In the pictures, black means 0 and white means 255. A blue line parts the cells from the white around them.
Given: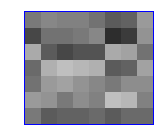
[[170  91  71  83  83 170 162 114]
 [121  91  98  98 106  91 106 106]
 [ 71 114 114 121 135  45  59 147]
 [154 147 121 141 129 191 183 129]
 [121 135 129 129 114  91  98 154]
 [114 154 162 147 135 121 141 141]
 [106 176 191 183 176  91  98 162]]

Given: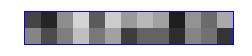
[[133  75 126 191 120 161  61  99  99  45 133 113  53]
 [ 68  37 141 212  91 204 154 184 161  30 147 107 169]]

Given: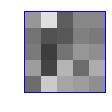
[[116  81  87 128 122]
 [151 224  93 135 135]
 [122  61 116 151 143]
 [108 202 165 157 143]
 [157  68 181 108 173]]

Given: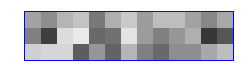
[[162 142 181 195 121 175 201 156 189 189 162 135 168]
 [208 214 214  93 150  99 181 128 105 142 142 168 189]
 [128  63 220 233 105 113 227 156 128 150 175  55  86]]

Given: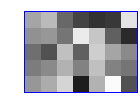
[[165 186 104  68  50  56 228]
 [145 151 117 235 198  96  42]
 [124 138 178 130 192 130 117]
 [111  81 192  96 206 165 138]
 [151 172 213  29 178 251  81]]

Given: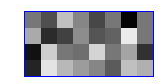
[[170  43  65 141  85  98 235 119]
 [ 17 206 119 111 212 119 164  49]
 [ 36 228 184 156 134  91 192 176]
 [119  79 192 134  71 119   4 119]]
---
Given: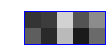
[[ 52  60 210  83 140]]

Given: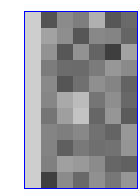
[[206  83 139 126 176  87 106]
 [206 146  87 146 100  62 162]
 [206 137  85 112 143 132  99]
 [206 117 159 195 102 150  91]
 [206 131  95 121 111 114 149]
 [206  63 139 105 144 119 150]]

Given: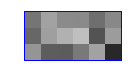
[[117 162 139 138 111 136]
 [149  93  92 121 162  40]]

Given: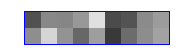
[[ 81 136 134 152 224  75  83 139 156]]

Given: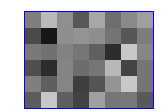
[[126 186 143  88 167 110 137 159]
 [121 113 130 118  96  45 199 134]
 [127  95 133  62  84 148 200 117]]

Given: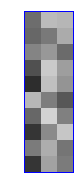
[[109 187 182]
 [132 152 107]
 [ 45 192 148]
 [103 211 128]
 [123 173 117]]
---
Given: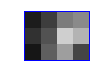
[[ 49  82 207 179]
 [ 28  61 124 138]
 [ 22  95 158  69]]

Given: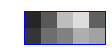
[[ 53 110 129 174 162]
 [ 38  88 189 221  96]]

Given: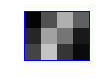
[[ 68 196  53  11]
 [ 38 161 117  25]
 [  4  81 175  96]]

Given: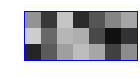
[[205 104 182 174  72  16  50]
 [147  56 197  43  85 133 166]
 [ 37  91 159 189 166  64 141]]

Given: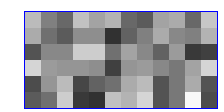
[[213 155 149 149 142  64 149 155 136 120 163 213]
 [187 128 104 193 163 179 104  91 163 171 104 199]
 [171 112  91 142 142  49  98 128 171 136 128 179]
 [ 91 112 205  57  49 193 179 213  83 120 248  76]
 [ 83 136 136 205 205 112 163 136  98 155  57  64]
 [ 76 149 187  70  98 112 171 187  83 120 171  83]]

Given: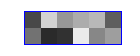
[[114  42  49 235 135 158]
 [ 72 210 151 172 184  94]]

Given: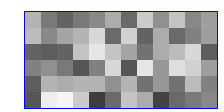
[[188 136 164 180 216 106 209  99 172 106 129 158]
 [180 121  99 121 136 172 106 203 144 196 136 158]
 [129 144 121  86 129 216  86 230 152 222 209 158]
 [ 99  93  99 196 230 196 164 114 172 188 216  93]
 [ 93 180 172 180 180 144 180 114 152 114 188 129]
 [ 86 238 245 203  61 106 196 172  67 106 121 136]]

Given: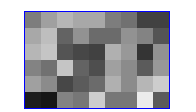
[[182 197  84  71  65 176 152  52 146]
 [168 190  99 146 107 107 146 131  84]
 [160 139  71  91 107 176 139 182 205]
 [131 113 197  99  78 160 139  91 152]
 [125 160 182 168 168 125 113  65  65]
 [ 29  22 131 119 205 119 119 235  91]]

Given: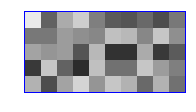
[[234  98 171 206 127  91  84 105  77 120]
 [178  77 163 212 149 198 178 105 178 113]
 [163 149 156  84 184  50  50 171  57  91]
 [120 120 156 143 135 192 184 135 198 143]
 [ 57 198  98  44 192 113 113 198 156 127]]
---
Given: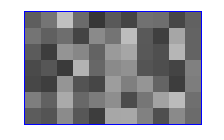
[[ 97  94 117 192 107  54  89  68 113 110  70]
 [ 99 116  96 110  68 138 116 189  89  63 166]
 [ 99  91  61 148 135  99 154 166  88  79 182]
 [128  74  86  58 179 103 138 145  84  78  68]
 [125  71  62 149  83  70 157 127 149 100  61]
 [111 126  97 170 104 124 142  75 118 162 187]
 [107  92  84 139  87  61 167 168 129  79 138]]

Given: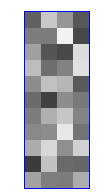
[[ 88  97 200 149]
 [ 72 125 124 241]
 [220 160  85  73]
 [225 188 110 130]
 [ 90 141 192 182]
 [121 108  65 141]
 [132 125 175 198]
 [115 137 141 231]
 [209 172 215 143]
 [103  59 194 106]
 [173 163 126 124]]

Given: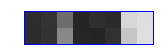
[[222  45  52 109  37  46  42 215]
 [223  44  51 136  38  36  49 198]]

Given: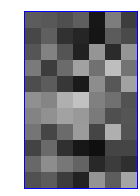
[[ 61  92  88  79  94  23 125]
 [ 74  71  95  49  37  21  91]
 [149  85 130  84  33 149  43]
 [115 122  61 107 161 113 190]
 [162  77  92  55  26 141  87]
 [ 82 144 133 175 193 128 112]
 [ 85 131 145 162 153 122  79]
 [ 83 117  70 107 155  69 175]
 [ 69  67 106  48  23  15  68]
 [ 47 104 141 119  99  40  60]
 [165  81  92  60  34 148  93]]

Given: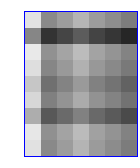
[[125 226 138 157 181 156 141]
 [ 38 134  51  69  92  68  54]
 [131 233 145 164 188 163 148]
 [121 222 134 153 177 152 137]
 [ 98 198 112 131 154 129 115]
 [114 215 128 147 171 146 131]
 [ 74 173  88 106 129 105  90]
 [130 231 144 163 187 161 147]
 [124 225 137 156 180 155 140]]

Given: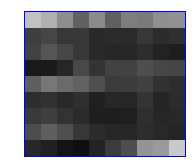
[[145 193 176 141  97 139  96 126 121 143]
 [ 48  63  70  55  56  41  43  42  55  44]
 [ 30  66  85  70  56  41  38  38  45  34]
 [ 69  25  27  38  73  52  66  66  78  70]
 [ 45  95 119 106  98  79  59  61  65  50]
 [ 44  46  49  40  47  32  39  38  52  37]
 [ 40  57  63  51  43  31  30  32  47  38]
 [ 37  76  95  79  56  44  39  38  45  40]
 [201  39  33  19  15  35  59  78 148 154]]

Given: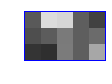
[[ 65  89 220 214  94]
 [107  78  92 122  94]
 [167  52  47 123  94]]
